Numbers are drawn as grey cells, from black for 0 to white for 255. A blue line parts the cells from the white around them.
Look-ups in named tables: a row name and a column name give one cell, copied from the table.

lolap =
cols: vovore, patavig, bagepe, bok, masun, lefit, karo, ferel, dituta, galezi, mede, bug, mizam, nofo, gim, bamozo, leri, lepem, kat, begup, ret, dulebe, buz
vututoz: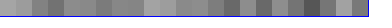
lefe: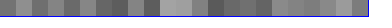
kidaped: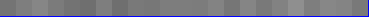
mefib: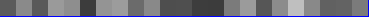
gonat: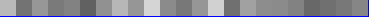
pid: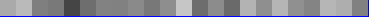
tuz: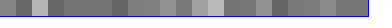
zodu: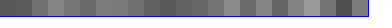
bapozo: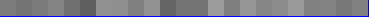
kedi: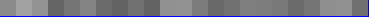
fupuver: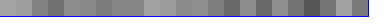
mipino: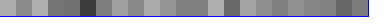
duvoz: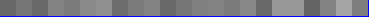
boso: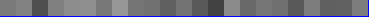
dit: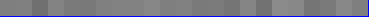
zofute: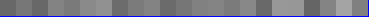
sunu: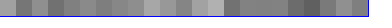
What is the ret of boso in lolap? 95
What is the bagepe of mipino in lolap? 174
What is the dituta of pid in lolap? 138
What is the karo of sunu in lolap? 126
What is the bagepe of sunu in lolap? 143
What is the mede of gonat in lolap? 139
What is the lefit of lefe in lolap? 134
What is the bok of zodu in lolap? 133

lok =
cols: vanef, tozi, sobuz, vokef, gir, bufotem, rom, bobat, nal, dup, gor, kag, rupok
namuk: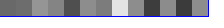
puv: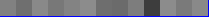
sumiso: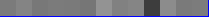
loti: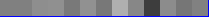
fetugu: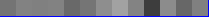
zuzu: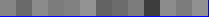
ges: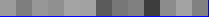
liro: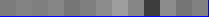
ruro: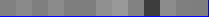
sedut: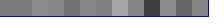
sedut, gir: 113
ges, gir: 164
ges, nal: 128
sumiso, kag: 122
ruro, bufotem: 126
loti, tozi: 128
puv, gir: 131
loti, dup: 61
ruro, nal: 130
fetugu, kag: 103
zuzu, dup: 61
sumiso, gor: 140
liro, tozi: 131
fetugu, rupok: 128
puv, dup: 61
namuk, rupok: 141
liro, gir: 118
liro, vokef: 134
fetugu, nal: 131
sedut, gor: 140

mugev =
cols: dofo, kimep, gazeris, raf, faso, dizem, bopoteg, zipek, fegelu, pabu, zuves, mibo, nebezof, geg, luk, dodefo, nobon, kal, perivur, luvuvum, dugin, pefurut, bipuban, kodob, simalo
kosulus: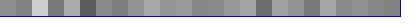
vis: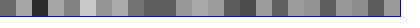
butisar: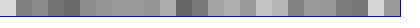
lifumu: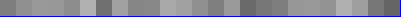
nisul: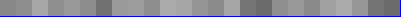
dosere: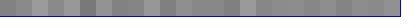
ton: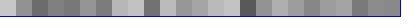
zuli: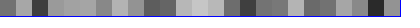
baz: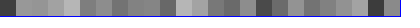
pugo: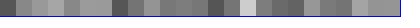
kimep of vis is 166
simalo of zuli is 147
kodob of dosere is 138
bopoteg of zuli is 136
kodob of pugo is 148
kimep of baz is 152
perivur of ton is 157
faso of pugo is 136
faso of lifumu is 141
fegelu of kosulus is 147

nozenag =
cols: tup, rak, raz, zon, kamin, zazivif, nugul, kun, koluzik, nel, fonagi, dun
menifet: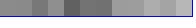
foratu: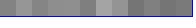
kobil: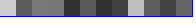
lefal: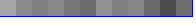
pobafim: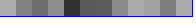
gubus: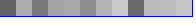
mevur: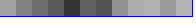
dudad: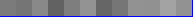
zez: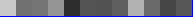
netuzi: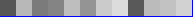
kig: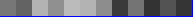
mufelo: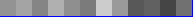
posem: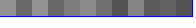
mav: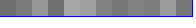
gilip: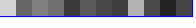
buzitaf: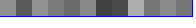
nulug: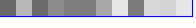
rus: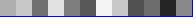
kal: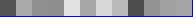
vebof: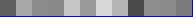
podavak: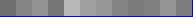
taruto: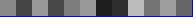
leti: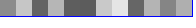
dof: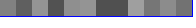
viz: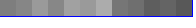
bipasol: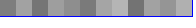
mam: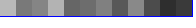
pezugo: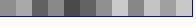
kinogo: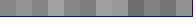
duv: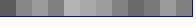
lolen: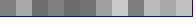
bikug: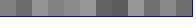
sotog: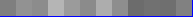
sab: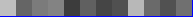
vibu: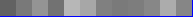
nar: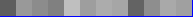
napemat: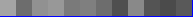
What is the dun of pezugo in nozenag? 200
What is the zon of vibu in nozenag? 114
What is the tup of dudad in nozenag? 123
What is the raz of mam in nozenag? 133
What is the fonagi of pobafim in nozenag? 125
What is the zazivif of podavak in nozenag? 159
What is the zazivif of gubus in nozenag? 142
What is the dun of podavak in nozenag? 125
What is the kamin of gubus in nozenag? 168
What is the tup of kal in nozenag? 85
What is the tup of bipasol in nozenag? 126

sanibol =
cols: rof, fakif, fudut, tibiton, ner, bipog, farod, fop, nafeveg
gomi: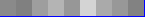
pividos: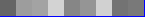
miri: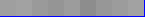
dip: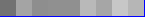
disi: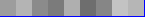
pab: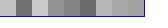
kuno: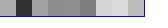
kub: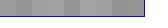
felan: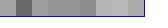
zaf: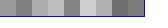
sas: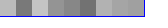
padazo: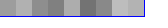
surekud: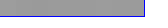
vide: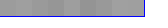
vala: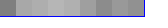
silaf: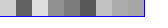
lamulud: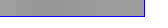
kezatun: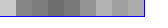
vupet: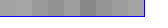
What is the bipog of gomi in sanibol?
212
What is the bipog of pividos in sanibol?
149
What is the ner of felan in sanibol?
149
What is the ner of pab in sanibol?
132
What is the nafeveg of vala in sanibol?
145
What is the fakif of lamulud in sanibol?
153
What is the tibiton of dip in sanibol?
144
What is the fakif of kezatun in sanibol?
134
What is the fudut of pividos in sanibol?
163
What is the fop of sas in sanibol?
165
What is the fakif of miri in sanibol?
162
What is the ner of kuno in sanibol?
142
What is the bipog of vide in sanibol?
148

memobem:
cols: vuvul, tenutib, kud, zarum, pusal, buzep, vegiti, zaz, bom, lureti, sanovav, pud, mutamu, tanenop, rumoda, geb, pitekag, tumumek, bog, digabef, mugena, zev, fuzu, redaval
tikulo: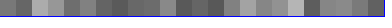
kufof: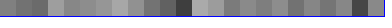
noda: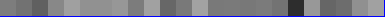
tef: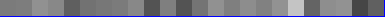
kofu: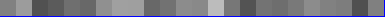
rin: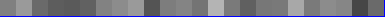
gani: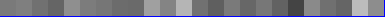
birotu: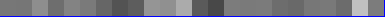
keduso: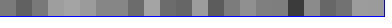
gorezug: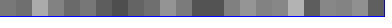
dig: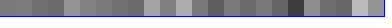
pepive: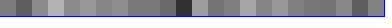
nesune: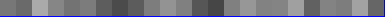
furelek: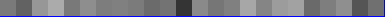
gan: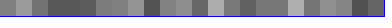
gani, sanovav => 132
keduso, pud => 102
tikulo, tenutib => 102
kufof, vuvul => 128
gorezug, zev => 131
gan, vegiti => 123
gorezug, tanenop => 83
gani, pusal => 143
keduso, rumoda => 124
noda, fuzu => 144
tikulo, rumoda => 129
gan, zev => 133
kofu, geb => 83
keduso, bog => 59
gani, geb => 103
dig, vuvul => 122

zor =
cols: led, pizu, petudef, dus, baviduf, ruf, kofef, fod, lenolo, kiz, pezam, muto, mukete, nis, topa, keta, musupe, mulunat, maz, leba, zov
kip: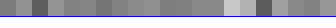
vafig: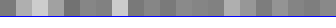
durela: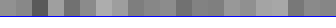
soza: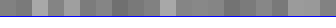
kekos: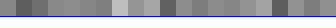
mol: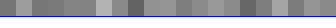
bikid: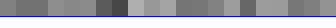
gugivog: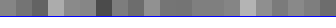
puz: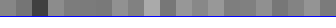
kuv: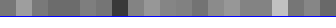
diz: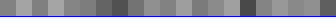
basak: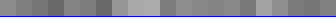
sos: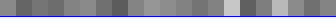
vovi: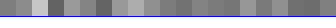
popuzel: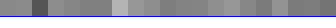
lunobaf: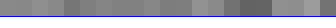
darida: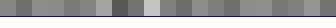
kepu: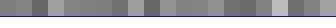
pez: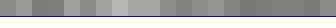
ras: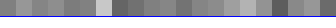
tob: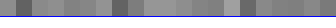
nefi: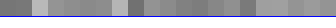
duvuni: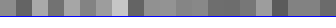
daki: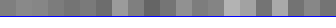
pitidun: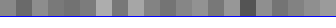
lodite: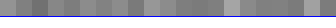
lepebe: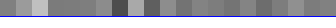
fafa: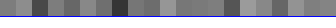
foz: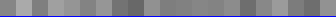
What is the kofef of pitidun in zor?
173
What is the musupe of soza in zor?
135
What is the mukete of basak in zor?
136
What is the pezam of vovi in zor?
124
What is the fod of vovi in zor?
153
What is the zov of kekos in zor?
144
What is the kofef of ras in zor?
200
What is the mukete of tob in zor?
132
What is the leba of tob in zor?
136
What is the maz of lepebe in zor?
144
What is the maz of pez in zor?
127
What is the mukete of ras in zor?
133
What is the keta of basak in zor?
121
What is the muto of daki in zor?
145
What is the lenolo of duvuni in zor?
100
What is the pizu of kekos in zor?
94
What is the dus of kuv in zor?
108
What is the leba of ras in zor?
151
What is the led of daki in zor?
127

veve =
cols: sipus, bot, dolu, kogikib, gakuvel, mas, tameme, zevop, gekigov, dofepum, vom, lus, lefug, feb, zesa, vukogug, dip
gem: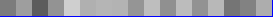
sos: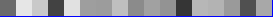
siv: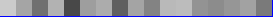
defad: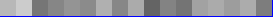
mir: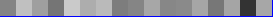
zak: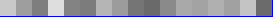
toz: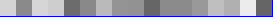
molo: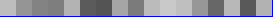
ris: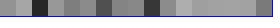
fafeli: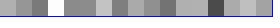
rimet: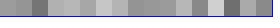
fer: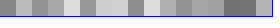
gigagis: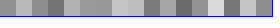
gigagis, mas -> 154
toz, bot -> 138
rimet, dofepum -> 152
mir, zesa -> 165
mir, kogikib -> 117
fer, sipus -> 136
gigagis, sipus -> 145
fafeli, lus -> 176
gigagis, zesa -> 118
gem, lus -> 188
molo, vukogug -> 89
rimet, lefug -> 137
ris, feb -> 162
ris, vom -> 140
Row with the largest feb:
gigagis

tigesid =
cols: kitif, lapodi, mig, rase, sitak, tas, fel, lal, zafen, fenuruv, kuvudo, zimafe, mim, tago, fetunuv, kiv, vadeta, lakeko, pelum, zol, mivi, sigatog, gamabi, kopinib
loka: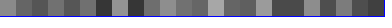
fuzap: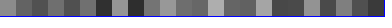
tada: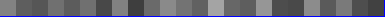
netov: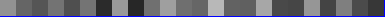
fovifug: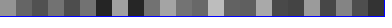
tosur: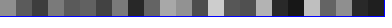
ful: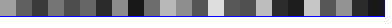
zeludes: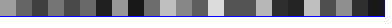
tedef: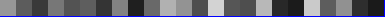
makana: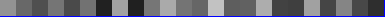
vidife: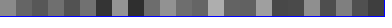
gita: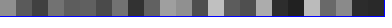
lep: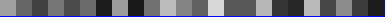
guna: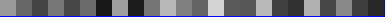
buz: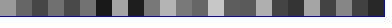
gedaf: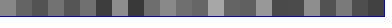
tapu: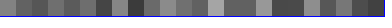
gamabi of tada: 78
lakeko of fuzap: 72
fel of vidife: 52
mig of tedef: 57
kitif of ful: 159
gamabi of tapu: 77
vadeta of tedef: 184
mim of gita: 78
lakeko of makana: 66
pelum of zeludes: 36
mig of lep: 65

